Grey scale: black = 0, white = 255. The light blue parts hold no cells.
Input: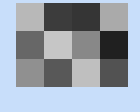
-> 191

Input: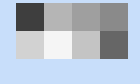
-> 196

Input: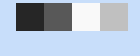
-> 249

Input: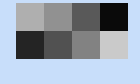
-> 130

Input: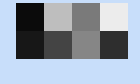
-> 134

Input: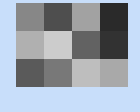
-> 190

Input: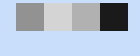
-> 177

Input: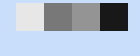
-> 148

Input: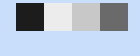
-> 200
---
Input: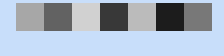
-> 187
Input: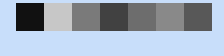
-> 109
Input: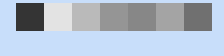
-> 135
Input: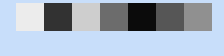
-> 11
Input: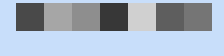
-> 208
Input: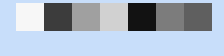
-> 18
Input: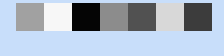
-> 81
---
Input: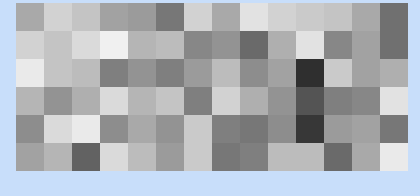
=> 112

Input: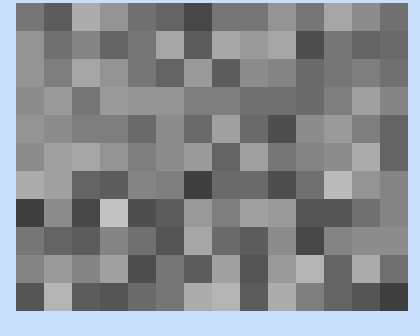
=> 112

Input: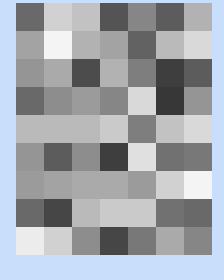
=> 178

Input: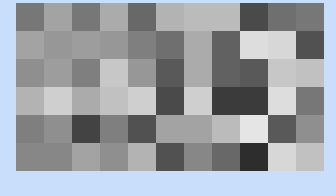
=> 119

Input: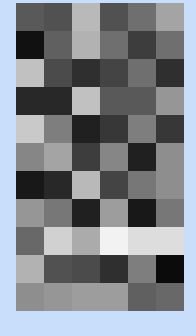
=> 164

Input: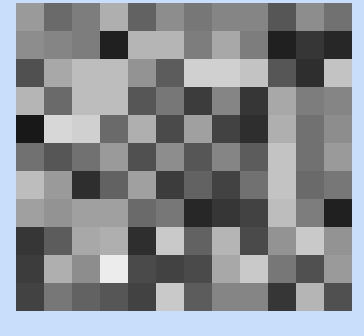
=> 113

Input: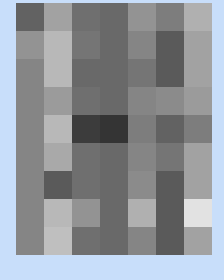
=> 176
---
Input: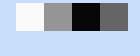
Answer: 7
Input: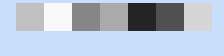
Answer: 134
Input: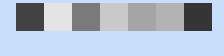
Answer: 122
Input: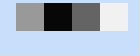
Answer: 100
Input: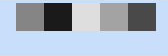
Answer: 222
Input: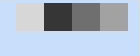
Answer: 111
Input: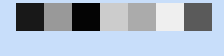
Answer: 4
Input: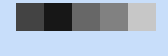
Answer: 103
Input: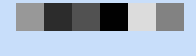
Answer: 81
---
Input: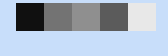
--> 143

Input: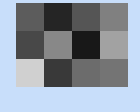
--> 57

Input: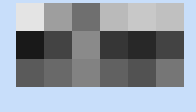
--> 97

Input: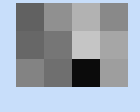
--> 111

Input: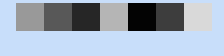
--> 3

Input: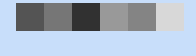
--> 153

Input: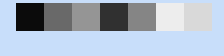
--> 133

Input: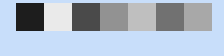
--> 191
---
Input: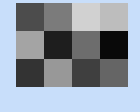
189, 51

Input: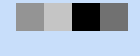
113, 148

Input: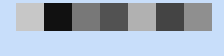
143, 199

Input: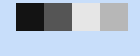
183, 19

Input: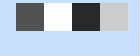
204, 82

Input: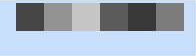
125, 69

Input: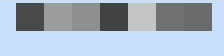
107, 73

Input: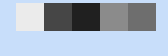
110, 235

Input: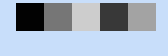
163, 2
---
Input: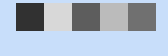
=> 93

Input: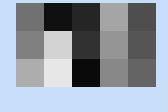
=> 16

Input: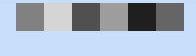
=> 80

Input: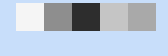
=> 142

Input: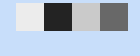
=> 104

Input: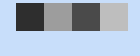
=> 74
